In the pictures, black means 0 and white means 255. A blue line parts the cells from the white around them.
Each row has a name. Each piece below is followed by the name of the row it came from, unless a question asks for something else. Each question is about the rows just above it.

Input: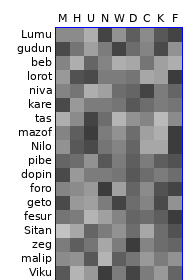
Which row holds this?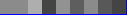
Lumu
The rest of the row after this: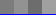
[174  60]

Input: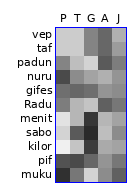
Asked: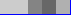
vep
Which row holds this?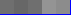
gifes

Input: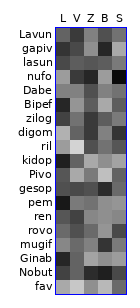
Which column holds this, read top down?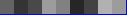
L
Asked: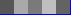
Pivo
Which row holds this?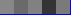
mugif
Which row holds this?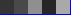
gapiv
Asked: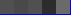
gesop
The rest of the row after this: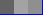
[156]

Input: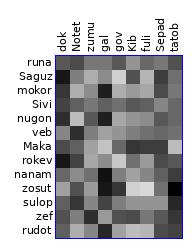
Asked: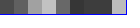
Maka
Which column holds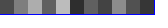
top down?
Notet
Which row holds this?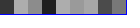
mokor
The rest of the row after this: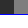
[161 148 126 112 104 112]
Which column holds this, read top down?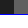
gal

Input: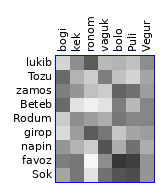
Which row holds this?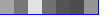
Sok
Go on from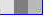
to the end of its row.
[134]
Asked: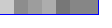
Rodum
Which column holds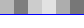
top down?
vaguk

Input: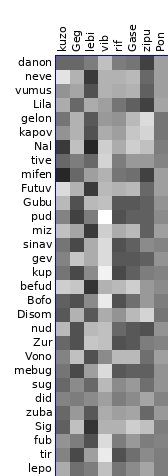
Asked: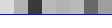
Futuv
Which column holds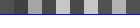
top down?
Geg
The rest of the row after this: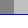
[ 81 139 185 185 111 159]

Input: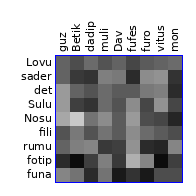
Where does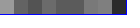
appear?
det
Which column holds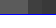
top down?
Dav

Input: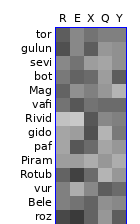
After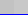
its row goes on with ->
[ 87 136 128]
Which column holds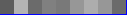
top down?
Y
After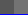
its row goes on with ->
[107 107]
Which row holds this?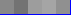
sevi
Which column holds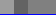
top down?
R

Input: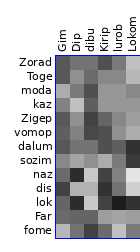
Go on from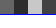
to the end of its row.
[28 50]
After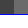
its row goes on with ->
[192 122]
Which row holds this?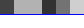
dis

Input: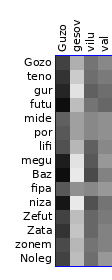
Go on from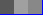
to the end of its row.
[144]
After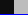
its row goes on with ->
[116 103]
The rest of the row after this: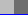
[152]
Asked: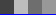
Noleg

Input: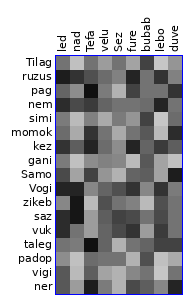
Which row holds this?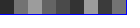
vuk
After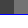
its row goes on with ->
[115  51]
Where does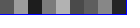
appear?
ner
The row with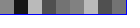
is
zikeb

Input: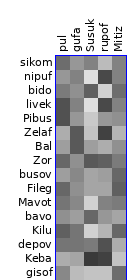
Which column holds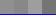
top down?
gufa
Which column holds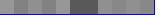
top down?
gufa
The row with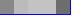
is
gisof
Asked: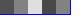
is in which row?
livek
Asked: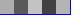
Zelaf
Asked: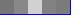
Mavot

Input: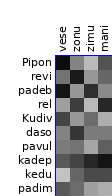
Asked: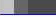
kedu
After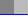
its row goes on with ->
[82]
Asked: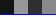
padeb

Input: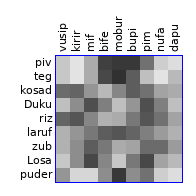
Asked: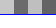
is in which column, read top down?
vusip
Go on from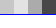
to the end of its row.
[ 49  93 191 227 185]
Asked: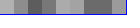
zub
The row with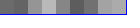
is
kosad

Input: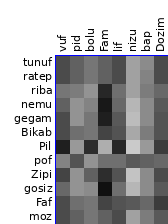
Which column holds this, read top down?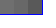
lif
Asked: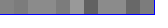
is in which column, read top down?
bap
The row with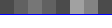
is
ratep
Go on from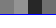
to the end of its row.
[161 124 104]
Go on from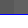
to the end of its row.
[104]

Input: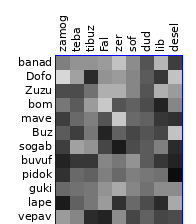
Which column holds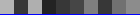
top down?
lib
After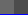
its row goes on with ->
[ 43 169]
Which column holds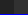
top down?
zamog
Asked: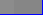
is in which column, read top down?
sof

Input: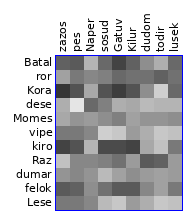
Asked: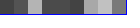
kiro
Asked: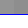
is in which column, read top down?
Naper
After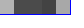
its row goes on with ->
[193 121]
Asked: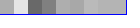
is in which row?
dese
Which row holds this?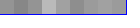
dumar
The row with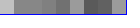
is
Raz
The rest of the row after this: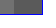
[135 161 121]

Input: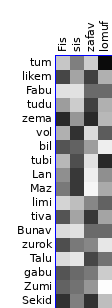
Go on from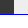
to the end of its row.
[143]
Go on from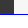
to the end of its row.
[170]

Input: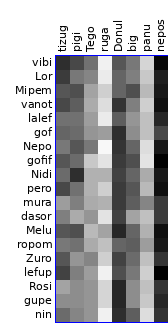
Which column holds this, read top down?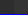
Donul
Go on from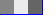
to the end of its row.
[127 200  31]
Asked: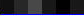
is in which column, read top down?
nepos
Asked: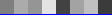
dasor
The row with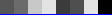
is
gofif
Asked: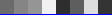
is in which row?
nin

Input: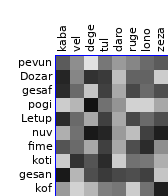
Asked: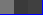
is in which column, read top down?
tul
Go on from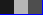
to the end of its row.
[ 58  72  78  64 197]
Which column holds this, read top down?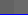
lono
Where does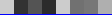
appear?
koti
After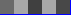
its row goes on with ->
[106  78]

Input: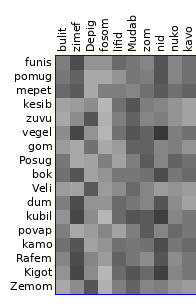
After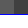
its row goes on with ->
[133 119]
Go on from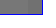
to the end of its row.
[ 77 119 106]
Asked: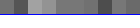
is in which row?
bok
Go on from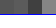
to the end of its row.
[119]
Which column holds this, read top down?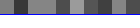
nid
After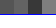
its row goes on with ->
[113]
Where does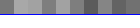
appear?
Posug

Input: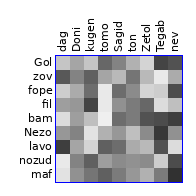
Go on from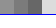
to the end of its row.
[191]
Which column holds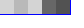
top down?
Zetol
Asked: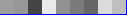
fil
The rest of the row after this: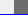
[123  82  76  62]
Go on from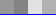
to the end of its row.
[151 191 139  56 145]

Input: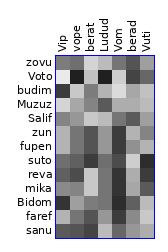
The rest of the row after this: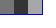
[90]
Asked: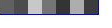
reva
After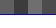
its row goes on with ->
[206  45]
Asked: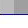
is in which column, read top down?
Vuti
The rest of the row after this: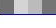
[ 84 159]

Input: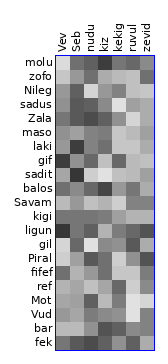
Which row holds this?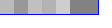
Savam
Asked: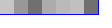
zofo

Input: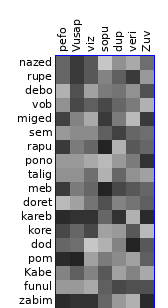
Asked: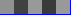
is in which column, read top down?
pefo
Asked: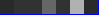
kareb
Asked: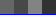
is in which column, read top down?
dup

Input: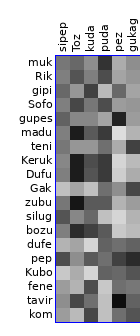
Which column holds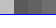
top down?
puda
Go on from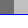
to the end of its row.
[14 98]
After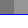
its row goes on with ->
[150 111 172  65]
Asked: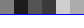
Dufu

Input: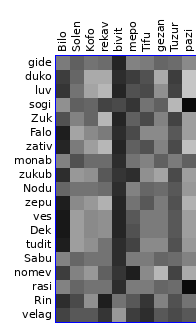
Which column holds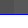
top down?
Tuzur
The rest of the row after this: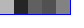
[ 74 191]

